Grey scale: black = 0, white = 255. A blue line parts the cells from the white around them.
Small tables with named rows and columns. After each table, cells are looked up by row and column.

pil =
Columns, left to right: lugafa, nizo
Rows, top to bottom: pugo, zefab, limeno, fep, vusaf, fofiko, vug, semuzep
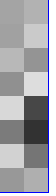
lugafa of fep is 144
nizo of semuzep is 175
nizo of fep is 221
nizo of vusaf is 71
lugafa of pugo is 164
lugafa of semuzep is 152
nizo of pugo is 178
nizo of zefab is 202
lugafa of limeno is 184
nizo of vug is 117
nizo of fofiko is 50
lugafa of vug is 210
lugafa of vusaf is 216
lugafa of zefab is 161
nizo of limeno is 148
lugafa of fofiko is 123

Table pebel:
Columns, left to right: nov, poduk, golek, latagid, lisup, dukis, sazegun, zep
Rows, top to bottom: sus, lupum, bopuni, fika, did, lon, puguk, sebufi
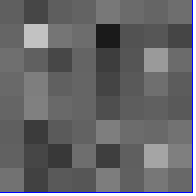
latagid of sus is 99
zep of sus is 110
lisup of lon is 126
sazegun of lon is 105
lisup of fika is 68
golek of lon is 90
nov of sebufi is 114
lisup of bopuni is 61
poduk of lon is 59
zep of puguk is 127
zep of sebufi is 104
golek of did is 105
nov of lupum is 101
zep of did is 89

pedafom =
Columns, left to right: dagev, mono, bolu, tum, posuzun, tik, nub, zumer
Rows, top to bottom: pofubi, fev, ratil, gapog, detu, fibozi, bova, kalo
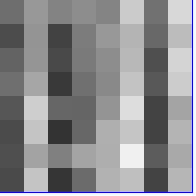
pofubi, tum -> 141
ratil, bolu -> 73
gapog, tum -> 112
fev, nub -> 104
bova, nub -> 92
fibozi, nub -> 66
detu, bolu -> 102
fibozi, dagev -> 75
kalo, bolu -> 53
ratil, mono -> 149

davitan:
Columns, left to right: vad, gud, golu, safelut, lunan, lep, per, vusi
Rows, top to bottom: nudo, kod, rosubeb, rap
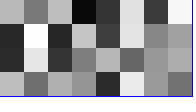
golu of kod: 37
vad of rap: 189
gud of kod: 253
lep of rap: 235
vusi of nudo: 246
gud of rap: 112
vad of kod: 40
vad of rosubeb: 42
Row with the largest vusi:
nudo

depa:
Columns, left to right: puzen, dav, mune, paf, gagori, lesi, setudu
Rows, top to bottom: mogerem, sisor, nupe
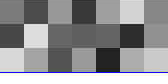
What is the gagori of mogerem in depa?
159
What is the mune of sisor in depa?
103
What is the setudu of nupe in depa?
202
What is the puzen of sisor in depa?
72
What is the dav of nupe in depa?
164
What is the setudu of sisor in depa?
145
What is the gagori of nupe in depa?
35
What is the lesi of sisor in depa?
44
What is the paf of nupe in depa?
154
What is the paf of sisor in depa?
96
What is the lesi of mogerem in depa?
211
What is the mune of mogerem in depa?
152
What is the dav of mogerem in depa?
75

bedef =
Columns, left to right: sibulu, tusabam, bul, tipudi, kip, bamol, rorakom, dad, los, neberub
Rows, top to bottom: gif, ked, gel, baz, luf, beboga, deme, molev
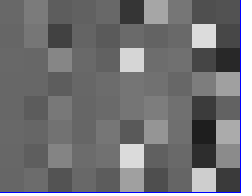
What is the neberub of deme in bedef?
139
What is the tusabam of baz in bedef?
103
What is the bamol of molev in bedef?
160
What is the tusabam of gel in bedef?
103
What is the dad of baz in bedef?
103
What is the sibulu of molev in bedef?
102

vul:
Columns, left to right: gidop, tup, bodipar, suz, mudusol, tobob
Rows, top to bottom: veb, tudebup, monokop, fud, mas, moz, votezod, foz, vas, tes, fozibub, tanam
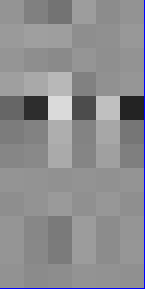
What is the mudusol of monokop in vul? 143
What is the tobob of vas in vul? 143
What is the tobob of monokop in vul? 147
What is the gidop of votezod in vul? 134
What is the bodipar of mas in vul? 218
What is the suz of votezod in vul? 133
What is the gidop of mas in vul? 102
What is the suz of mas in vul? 76
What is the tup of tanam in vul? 139
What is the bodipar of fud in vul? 184
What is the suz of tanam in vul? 147
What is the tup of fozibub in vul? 136
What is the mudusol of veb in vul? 140
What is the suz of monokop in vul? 149
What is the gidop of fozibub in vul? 149
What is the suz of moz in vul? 131
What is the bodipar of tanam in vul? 141
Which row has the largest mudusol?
mas

